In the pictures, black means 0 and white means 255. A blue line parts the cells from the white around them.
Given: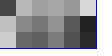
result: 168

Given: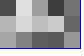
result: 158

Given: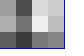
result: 78

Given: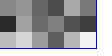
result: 75

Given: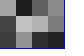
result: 29

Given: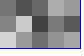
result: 103

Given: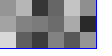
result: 102

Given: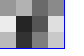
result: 178

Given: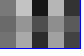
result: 22

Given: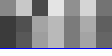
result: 144
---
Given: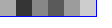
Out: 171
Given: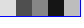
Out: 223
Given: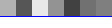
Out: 178
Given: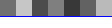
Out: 112
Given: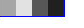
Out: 166
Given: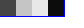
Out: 69
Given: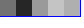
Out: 114
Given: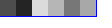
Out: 77
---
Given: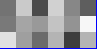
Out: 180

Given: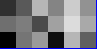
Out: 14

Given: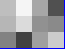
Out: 65

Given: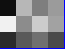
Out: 89

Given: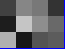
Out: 23

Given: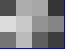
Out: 187

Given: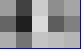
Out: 196

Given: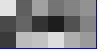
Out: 221

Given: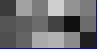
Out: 178

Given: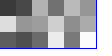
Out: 236
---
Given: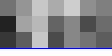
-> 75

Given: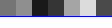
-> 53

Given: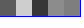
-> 206

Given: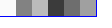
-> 187

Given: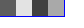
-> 93

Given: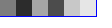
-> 166

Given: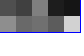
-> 105

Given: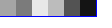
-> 232

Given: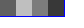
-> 96

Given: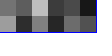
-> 128
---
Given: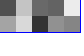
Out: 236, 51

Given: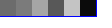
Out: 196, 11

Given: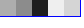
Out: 239, 30

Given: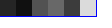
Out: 219, 16

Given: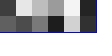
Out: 244, 29

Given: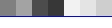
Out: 242, 55

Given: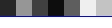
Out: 239, 13
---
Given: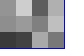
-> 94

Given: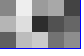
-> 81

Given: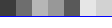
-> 110

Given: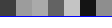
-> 99

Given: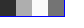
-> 174

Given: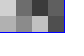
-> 95

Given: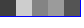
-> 132

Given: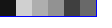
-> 105
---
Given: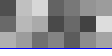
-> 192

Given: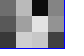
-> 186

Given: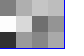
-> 175

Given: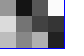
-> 20

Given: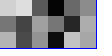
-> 222

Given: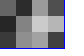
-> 44
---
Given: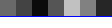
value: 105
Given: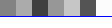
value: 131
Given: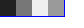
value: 33
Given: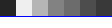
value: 37
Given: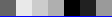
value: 101
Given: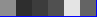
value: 142
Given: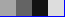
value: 166
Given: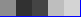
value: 141
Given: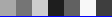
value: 168
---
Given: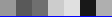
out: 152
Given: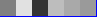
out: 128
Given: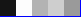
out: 20
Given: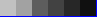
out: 193
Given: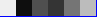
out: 239
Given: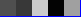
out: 79
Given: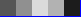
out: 86
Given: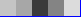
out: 196
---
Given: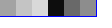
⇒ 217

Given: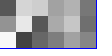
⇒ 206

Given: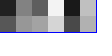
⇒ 94

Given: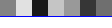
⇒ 25

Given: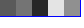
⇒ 39

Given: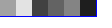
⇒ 65

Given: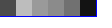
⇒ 154

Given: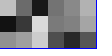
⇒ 24
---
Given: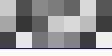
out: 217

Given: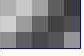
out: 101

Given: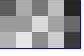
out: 217

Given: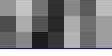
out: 172

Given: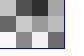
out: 203

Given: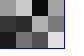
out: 42
